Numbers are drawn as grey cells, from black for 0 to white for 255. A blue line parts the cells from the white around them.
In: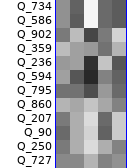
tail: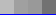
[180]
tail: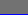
[ 78 153 106]

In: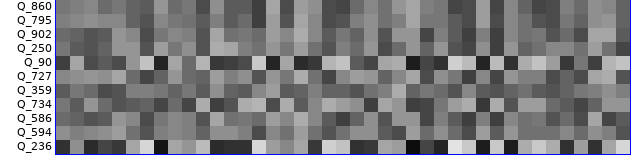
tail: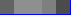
[135 113 157 113  83 113 143 143  91  75 157 107 143 107  75 157  91 149
 113 113 113 135 107 143 127  83]
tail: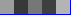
[194]

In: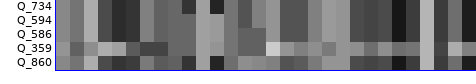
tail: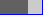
[148 128 142 122 148 142 110 142 110 116 181  68 173 128]
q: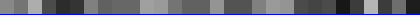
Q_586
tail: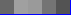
[128 148  83  83 128 154 148  75  68  75  23  60 181  60 110  29]
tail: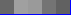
[ 97 148  83  83 128 154 148  75  68  75  23  60 181  60 110  29]

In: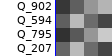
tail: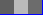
[69]
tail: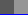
[202]
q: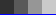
Q_795
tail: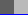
[108  69]
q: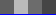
Q_594

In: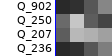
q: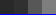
Q_236
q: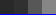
Q_902
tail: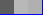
[160]
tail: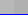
[160]

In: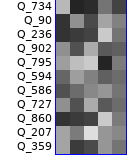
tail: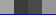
[116]
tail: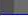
[136 150 116]
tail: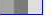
[150 136]
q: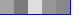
Q_207
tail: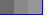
[116]
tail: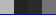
[67]
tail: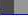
[116]

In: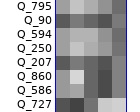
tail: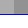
[109]
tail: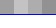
[109]
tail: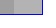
[146 109]

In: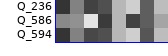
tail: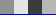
[ 66  94 165]
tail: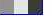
[183  66  94 165]
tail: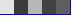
[165]
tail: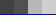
[ 94 189]
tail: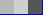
[189]
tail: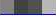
[207  94 189]
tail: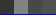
[183 207  86 189]

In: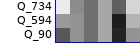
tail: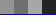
[147]
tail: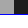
[181]
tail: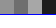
[181]
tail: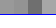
[ 29 181]
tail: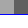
[213]
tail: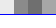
[ 96 213]
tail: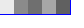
[213]

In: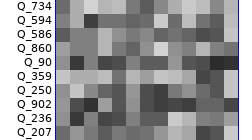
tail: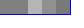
[136 100 114 100  77  85 196]
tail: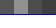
[ 70  63 100 100  70]
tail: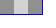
[128 181 128 114]
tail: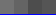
[196]
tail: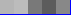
[174 202 188 136 181]
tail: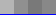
[100 114 100  77  85 196]
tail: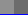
[ 85 196]

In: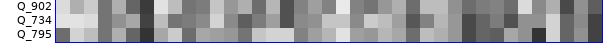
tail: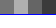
[226 189 116 124 197 151 175 109 182  81 130 159 130 234 130 116 151 175
 109 189 189 145 109 124 130 109 219 138 175  73 145  94]
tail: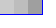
[ 87 130 182 151  73 101 124  81 145 145 211 101 138  66]
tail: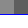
[124 159  81 138 145 197 197 138 203 189 159  87 130 182 151  73 101 124
  81 145 145 211 101 138  66]
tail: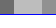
[109 124 130 109 219 138 175  73 145  94]
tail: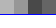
[124  81 145 145 211 101 138  66]
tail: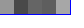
[145  51 211 101 145  66]

